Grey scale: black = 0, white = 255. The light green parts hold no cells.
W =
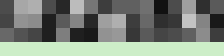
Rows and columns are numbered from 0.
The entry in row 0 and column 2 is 175
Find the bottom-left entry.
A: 104
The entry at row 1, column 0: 69
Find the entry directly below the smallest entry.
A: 47
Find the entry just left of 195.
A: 55
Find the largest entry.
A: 195
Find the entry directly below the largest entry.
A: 96
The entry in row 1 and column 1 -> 146
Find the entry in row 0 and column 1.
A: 167
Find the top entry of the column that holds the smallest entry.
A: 17
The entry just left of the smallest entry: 112
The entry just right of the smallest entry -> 76
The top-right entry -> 90
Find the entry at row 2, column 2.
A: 69

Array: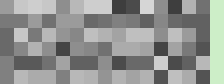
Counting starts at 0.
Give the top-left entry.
155
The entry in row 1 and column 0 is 121
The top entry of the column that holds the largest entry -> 214
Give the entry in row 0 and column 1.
199
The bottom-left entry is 128
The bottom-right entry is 83
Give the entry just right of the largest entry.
142
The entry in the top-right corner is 113
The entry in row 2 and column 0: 105
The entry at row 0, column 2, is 206

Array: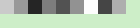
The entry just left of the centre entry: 125
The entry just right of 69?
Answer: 174

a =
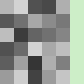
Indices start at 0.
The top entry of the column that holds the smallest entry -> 81
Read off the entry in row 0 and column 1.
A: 211
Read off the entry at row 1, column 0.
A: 88
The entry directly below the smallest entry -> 66
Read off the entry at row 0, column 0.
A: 182
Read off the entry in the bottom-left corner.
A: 155
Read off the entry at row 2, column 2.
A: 100
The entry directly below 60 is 107
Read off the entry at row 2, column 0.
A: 190

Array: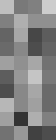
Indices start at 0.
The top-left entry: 191
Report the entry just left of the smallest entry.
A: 160
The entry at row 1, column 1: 175
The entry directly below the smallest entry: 152
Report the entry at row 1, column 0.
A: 128
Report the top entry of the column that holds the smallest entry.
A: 121
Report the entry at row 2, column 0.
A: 100
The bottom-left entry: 114
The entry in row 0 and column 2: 128
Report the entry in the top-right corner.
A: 205
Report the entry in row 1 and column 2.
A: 144
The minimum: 51
